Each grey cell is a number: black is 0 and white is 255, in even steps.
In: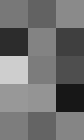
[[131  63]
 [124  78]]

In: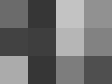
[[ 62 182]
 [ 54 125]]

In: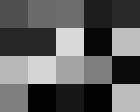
[[ 38 217]
 [213 164]]

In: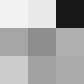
[[142 175]
 [162 170]]

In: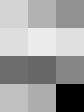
[[236 224]
 [103 133]]

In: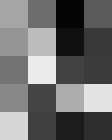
[[188  16]
 [235  66]]

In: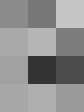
[[181 125]
 [ 51  75]]

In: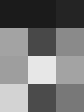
[[ 72 138]
 [231 163]]
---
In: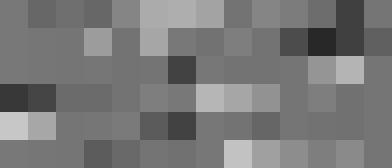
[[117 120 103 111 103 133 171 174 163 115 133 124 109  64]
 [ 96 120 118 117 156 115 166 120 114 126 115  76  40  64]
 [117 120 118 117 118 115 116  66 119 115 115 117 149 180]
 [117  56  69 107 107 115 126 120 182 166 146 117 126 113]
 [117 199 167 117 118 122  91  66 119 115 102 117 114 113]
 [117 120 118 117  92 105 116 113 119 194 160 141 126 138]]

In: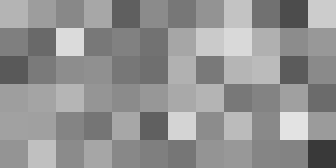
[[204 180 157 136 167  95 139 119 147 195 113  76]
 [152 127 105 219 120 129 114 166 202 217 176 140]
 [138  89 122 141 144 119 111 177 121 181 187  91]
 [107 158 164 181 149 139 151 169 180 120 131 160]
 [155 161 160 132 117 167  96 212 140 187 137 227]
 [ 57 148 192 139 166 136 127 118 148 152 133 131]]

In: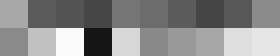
[[139 168  91  83  70 117 108  91  69  87]
 [229 138 193 251  22 215 137 153 167 222]]

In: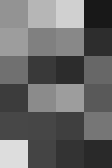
[[ 24 147 182 208]
 [ 45 157 128 136]
 [103 112  57  44]
 [ 89  60 139 157]
 [118  71  70  63]
 [ 41 221  68  51]]

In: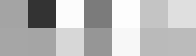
[[223 164  51 252 123 253 196]
 [187 166 165 215 150 247 186]]

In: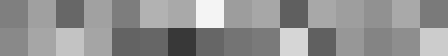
[[122 127 160 103 161 125 178 169 244 157 167  95 168 158 145 169]
 [204 137 166 195 165  99 102  56 102 116 122 214  96 151 132 142]]

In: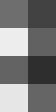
[[ 66 110]
 [ 97 237]
 [ 46  99]
 [101 230]]

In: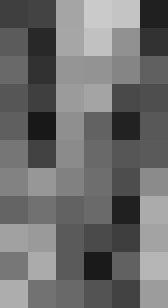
[[ 32  63  67 165 202 196]
 [ 50  91  40 166 193 145]
 [ 96 105  49 149 147 133]
 [ 78  86  63 155 164  73]
 [ 88  95  24 143  98  34]
 [ 90 118  66 139 105  86]
 [139 130 151 129 110  77]
 [171 100 113  98 106  32]
 [163 161 154  90  74  62]
 [182 119 171  90  26  97]
 [156 173 114 105  83  66]]

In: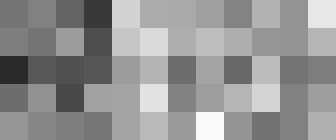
[[231 116 129 101  57 210 172 169 159 131 178 147]
 [182 126 116 156  78 198 218 174 189 173 150 148]
 [126  42  88  81  86 156 179 109 164 104 188 116]
 [158 109 145  73 161 163 226 129 157 181 212 130]
 [176 150 134 126 118 163 186 154 249 148 115 129]]
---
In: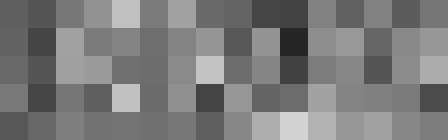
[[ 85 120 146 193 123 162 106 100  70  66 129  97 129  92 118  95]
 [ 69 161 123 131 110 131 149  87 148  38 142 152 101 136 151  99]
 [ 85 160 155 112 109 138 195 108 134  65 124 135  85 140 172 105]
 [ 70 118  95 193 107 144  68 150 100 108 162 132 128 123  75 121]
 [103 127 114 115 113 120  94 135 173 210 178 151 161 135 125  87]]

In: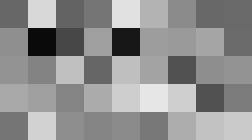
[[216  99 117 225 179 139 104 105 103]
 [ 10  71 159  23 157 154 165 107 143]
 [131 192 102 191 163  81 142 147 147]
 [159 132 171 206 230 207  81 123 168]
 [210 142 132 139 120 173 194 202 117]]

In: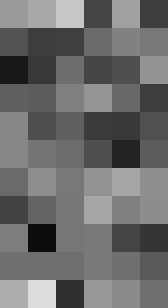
[[168 198  68 160  61 154]
 [ 61  63 107 129 120  83]
 [ 56 110  69  79 148  24]
 [ 93 127 149 104  61  95]
 [ 78  96  59  57  80 134]
 [117 108  79  35  92 135]
 [142 120 147 166 143 106]
 [100 119 167 127 141  67]
 [ 13 118 121  68  53 125]
 [111 111 120 112  89 111]
 [220  47 152 138 111 172]]

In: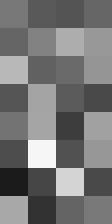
[[ 89  84 102 120]
 [130 173 152 101]
 [ 97 106 149 184]
 [164  91  73  85]
 [165  61 161 115]
 [246  81 151  77]
 [ 70 212  73  27]
 [ 50 100 121 168]]

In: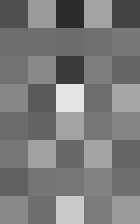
[[154  43 163  68  78]
 [110 108 112 120 109]
 [137  59 126 102 114]
 [ 89 229 109 167 135]
 [ 99 163 118 133 107]
 [161 104 165 101 119]
 [117 118 131 111  96]
 [110 201 123 154 137]]

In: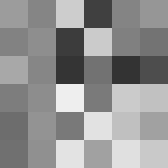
[[133 205  64 132 150 156]
 [142  60 203 128 115 130]
 [134  52 114  51  77 168]
 [141 238 122 203 193 125]
 [147 121 226 192 161 109]
 [144 227 161 224 201 112]]
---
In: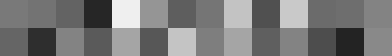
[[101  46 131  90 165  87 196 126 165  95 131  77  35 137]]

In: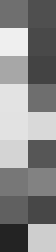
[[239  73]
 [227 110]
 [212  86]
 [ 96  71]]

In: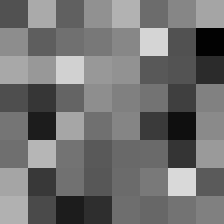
[[141  94 112 120 135 213  81   2]
 [ 78  54 100 142 128 115  63 129]
 [111 182 115  89 105 106  52 154]
 [177  74  28  46 110 103 115 128]]

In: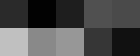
[[192 137 151  54  17]]

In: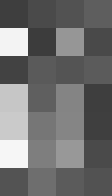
[[243  60 150  73]
 [198  95 132  62]
 [246 126 152  74]]

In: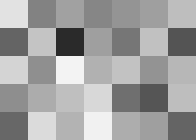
[[100 196  42 159 118 193  84]
 [142 172 191 216 111  85 190]]
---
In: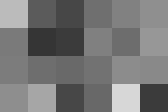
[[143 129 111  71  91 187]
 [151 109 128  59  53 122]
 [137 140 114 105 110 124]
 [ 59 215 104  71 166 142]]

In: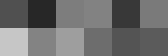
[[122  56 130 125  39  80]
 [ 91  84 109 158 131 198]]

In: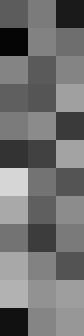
[[ 26 123  92]
 [110 130   5]
 [132  90 132]
 [160  85  95]
 [ 58 139 123]
 [163  65  51]
 [ 84 115 214]
 [140  95 169]
 [122  60 115]
 [ 83 130 168]
 [158 146 178]
 [151 133  17]]

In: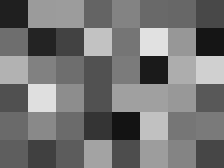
[[ 72 103 105 131 100 156 155  31]
 [ 21 151 225 117 194  66  35 110]
 [208 173  26 123  81 110 129 178]
 [ 88 152 160 160  81 141 223  80]
 [122 118 193  19  52 107 137 106]
 [ 70 132 157  77 163  92  64  94]]

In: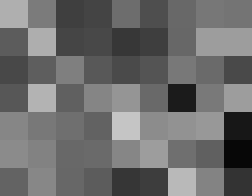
[[116 119 104  78 109  68  63 123 175]
 [157 157 103  62  55  72  69 174  92]
 [ 73 106 120  84  74  88 127  94  72]
 [157 121  27 105 149 133  96 179  87]
 [ 23 152 146 140 197  98 111 120 134]
 [  7  96 111 157 134 106 104 130 139]
 [ 51 131 185  61  54  92 103 135  99]]

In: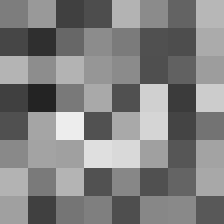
[[183  99 139 179  77  64 153 125]
 [171  77  80 123 140 103  47  70]
 [157  97  79 139 150 179 141 180]
 [204  59 208  80 169 121  35  64]
 [115  68 213 169  81 237 165  80]
 [163  86 160 217 223 160 163 137]
 [168 100  80 135  81 180 122 179]
 [ 88 137 135  78 127 117  64 160]]
